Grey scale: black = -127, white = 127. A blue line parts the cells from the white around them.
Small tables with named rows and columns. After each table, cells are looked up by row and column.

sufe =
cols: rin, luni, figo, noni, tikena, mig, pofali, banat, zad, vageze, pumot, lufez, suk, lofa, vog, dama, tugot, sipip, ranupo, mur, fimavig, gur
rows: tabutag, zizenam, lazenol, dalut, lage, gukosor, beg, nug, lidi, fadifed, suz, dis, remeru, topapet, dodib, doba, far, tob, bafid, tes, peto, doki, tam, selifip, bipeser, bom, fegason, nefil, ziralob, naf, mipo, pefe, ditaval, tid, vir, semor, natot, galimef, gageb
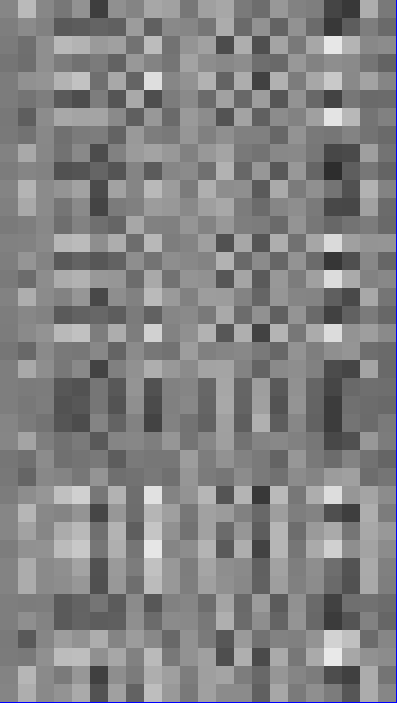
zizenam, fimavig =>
-1
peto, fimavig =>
36
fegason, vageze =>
-15
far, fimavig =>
40
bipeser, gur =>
-3
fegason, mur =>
32
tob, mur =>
-30
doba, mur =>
42
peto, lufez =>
35
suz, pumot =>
-4
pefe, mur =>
-44
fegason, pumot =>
22
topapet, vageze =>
-2
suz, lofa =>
15

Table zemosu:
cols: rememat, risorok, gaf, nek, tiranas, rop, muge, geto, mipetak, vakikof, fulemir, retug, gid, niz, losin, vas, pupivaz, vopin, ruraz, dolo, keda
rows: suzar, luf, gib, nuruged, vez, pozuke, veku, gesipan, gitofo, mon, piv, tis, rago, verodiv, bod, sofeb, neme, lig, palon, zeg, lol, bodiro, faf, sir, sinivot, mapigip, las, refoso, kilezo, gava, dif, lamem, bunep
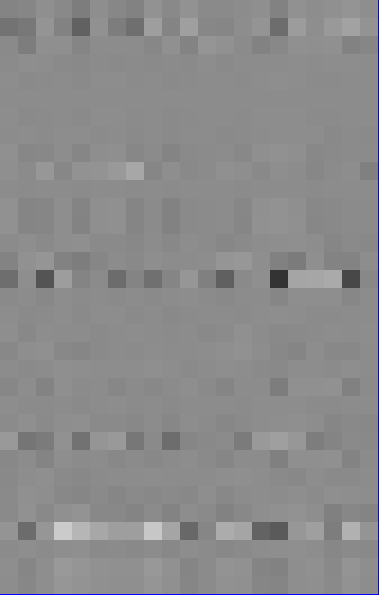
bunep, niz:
16
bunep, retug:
11
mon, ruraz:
11
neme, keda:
12
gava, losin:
-28
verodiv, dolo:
10
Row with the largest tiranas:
gava

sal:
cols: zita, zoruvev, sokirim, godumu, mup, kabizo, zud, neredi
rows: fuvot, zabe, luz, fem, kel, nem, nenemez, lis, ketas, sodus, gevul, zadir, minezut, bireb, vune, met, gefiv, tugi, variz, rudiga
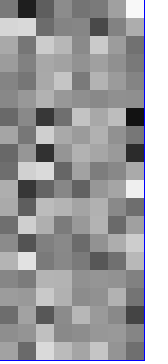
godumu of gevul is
7
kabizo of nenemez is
40
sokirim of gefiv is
73
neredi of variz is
5
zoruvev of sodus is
81
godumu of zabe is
4
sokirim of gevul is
-27
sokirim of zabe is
-19
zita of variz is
14
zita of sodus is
-17
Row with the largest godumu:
kel

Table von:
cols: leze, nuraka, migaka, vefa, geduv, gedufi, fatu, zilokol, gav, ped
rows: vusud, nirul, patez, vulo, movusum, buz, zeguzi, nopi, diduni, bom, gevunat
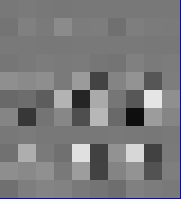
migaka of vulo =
-3
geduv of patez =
-6
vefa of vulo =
-5
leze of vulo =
-9
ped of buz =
15
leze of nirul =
-11
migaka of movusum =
14
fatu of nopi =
-6
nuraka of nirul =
0
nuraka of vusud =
-5
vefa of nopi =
-7

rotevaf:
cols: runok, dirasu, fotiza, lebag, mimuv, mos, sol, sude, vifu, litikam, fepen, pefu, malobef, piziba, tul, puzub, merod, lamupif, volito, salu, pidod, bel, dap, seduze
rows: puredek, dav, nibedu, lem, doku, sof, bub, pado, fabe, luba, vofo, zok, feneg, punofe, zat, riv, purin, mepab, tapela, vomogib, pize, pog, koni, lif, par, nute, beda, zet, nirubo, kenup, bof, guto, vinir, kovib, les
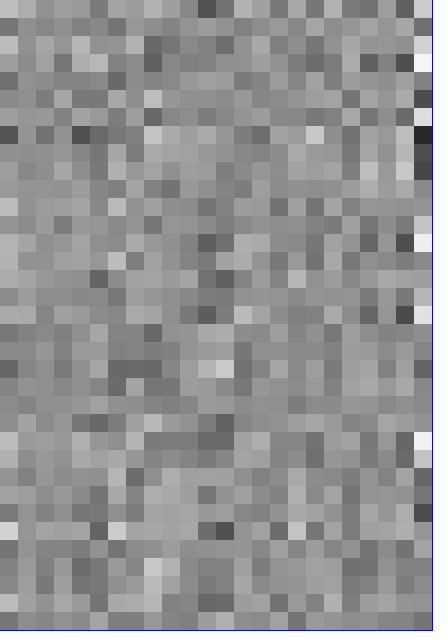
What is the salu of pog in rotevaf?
33
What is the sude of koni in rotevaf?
14
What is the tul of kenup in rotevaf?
33
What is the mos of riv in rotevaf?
-26
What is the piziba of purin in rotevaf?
18
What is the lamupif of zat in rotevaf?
-12
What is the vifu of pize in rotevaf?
-22
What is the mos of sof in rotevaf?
-6
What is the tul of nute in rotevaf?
31
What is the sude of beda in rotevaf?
-18
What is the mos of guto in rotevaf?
-7
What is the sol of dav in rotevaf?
-11
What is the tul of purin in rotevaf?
20
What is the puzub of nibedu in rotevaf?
0
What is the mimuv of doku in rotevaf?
4
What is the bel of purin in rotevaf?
23
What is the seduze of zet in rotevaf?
-8
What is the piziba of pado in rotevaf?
-2

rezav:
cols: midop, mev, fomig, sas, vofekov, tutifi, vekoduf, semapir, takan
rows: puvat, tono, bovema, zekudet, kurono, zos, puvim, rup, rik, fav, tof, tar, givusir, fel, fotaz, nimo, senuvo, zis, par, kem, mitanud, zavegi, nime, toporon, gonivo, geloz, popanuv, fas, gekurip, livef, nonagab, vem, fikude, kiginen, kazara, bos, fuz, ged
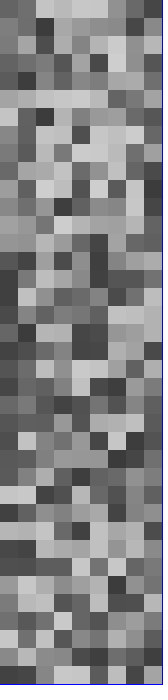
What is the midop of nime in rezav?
-23
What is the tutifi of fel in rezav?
-58
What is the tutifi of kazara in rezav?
-44
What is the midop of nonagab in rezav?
-55
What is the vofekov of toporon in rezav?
-44
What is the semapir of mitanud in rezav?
-30
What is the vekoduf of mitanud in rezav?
32
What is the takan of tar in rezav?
-57
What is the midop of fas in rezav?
69
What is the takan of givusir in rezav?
-28
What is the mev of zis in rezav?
4
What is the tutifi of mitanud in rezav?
67
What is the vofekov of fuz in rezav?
-52
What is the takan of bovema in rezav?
55

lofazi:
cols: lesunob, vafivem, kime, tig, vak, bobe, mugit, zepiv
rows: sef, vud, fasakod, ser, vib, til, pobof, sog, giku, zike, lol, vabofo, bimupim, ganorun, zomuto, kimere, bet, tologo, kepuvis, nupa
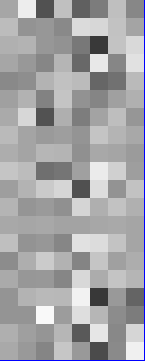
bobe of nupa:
-52
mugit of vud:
66
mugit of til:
32
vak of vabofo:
85
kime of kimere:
24
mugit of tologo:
12
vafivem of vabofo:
21
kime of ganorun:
23
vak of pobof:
-2
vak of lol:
-47
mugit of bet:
25
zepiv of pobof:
22

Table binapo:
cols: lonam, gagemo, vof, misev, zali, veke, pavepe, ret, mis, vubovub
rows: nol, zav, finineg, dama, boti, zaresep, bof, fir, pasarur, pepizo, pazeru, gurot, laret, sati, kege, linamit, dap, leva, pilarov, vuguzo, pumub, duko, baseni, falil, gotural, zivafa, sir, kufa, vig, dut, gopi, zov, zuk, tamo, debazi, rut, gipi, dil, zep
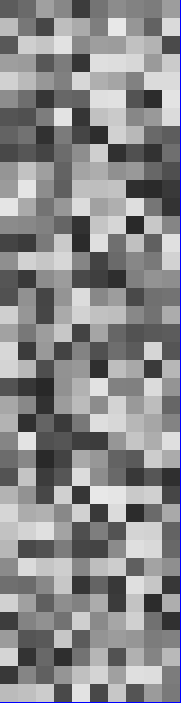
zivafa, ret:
-37
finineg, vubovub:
-53
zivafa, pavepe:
-28
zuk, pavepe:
-71
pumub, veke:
-80
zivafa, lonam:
-19

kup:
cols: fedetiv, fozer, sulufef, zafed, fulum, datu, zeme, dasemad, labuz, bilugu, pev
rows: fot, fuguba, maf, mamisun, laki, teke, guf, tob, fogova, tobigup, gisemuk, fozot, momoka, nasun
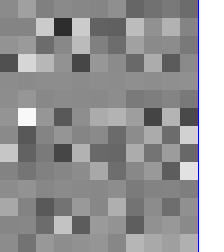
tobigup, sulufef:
1
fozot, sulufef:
-38
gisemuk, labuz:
3
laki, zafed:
13
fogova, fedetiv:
70
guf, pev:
-54
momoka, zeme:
19
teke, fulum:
10
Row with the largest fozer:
guf

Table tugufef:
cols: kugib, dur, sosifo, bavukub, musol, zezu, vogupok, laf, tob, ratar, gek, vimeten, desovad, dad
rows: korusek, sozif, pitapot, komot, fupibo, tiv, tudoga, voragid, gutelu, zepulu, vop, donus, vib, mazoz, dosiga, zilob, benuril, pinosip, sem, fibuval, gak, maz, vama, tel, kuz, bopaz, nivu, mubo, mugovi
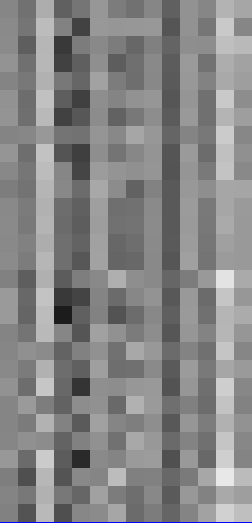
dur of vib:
-6
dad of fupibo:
30
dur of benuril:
-23
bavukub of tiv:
-33
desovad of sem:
54
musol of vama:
13
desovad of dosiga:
27
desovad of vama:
67
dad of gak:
26
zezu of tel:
33
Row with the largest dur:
vama

